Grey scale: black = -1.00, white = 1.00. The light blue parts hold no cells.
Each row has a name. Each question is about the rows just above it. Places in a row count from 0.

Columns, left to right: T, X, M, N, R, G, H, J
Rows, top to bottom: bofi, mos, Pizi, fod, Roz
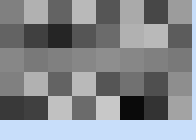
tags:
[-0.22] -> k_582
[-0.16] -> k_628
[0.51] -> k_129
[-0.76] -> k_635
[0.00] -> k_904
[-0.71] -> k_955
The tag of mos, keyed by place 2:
k_955
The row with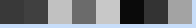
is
Roz
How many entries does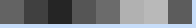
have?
8
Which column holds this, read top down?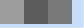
J
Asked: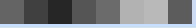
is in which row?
mos
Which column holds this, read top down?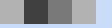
X

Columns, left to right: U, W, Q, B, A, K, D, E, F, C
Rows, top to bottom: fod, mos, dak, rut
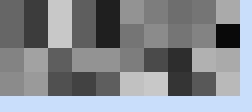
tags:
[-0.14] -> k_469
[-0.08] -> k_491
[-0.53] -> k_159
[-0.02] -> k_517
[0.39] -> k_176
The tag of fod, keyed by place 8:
k_491
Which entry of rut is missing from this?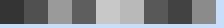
[0.51]

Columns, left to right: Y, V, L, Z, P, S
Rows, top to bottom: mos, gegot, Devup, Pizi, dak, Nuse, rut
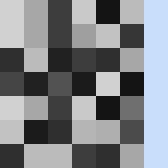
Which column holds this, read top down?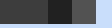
L
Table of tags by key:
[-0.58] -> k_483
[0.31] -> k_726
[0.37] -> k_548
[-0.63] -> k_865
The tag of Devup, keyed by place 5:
k_726

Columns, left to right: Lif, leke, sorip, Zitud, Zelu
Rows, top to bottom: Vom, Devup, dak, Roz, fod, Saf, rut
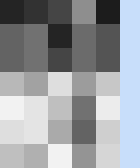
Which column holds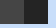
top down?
sorip
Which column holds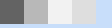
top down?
Lif

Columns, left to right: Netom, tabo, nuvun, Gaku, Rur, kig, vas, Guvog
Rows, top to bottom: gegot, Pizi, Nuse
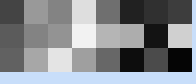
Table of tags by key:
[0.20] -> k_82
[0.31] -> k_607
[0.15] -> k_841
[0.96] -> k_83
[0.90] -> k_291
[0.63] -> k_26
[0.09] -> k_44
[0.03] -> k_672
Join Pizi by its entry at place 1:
k_672
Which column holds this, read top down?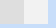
Gaku
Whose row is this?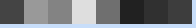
gegot
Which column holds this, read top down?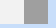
Gaku
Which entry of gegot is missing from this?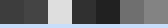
[0.20]
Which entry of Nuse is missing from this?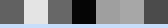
[-0.90]

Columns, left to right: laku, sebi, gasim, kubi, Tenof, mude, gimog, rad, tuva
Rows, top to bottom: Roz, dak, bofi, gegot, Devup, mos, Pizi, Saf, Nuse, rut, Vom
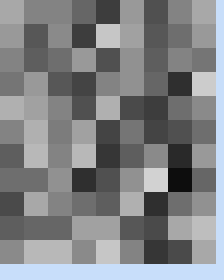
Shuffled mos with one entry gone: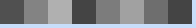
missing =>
[-0.08]
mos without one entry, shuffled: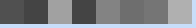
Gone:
[-0.03]
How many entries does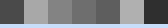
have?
7
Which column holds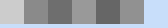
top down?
tuva

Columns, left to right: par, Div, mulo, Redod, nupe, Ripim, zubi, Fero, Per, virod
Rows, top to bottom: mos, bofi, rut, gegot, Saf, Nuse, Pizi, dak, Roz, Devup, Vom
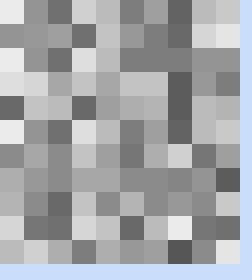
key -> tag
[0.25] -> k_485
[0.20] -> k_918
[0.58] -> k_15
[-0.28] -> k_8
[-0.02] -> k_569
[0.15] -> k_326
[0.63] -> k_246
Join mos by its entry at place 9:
k_15
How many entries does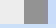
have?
2
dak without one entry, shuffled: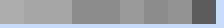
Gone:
[0.04]

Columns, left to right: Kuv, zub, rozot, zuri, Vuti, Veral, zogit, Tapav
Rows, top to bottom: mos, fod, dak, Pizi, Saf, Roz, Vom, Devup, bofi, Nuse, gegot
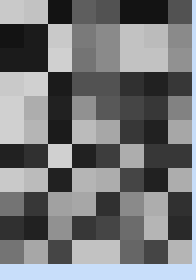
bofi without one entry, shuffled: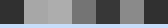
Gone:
[0.26]
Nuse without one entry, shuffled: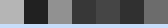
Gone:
[-0.68]
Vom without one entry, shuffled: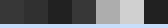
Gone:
[-0.52]
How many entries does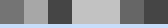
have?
7
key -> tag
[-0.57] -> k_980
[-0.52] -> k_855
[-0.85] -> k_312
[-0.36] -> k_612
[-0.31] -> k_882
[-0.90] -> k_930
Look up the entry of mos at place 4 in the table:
k_612

